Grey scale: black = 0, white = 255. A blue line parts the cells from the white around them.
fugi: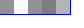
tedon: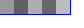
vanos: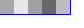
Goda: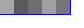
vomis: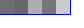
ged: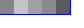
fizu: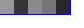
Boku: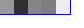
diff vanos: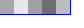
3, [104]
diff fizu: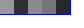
1, [54]
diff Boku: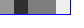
2, [133]
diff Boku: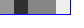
3, [126]
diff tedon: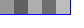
3, [104]
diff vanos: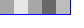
2, [160]

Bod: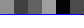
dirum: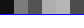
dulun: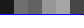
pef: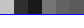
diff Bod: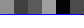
2, [98]
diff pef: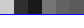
0, [196]
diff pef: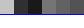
5, [90]
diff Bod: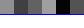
5, [76]
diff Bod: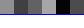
3, [159]
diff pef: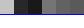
1, [48]

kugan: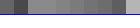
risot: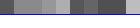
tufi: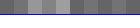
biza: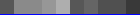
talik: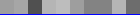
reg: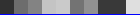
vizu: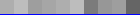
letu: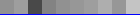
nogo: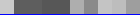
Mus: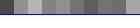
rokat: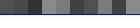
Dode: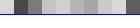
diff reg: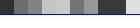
6, [145]
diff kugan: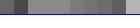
4, [131]

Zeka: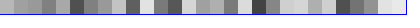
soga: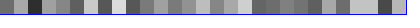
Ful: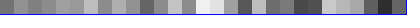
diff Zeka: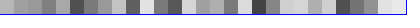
6, [128]
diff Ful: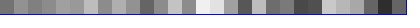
26, [95]
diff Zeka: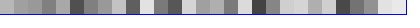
24, [80]

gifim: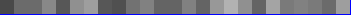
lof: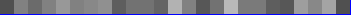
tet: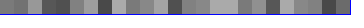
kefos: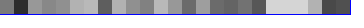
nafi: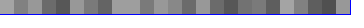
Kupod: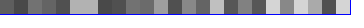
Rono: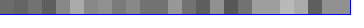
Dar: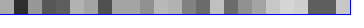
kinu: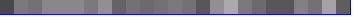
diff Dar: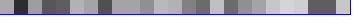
2, [152]
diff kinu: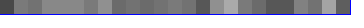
8, [100]

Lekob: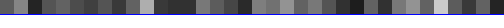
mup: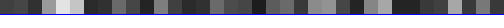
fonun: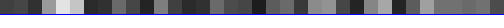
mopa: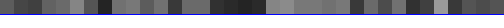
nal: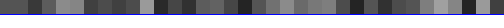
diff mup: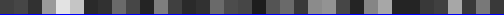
19, [92]
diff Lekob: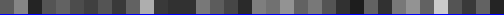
32, [92]
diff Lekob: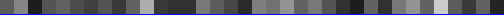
2, [36]
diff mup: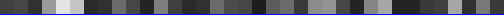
33, [57]

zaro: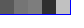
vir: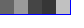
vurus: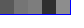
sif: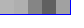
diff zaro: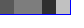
1, [117]
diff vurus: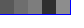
1, [117]

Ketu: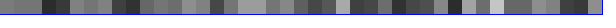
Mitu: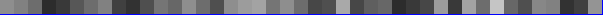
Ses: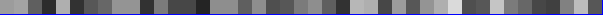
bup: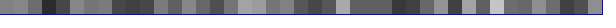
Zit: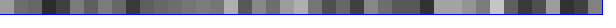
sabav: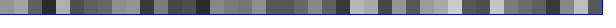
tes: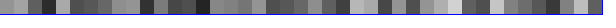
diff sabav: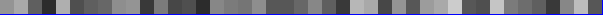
1, [163]
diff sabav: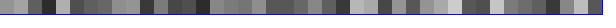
30, [156]
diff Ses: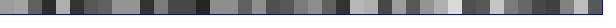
7, [103]

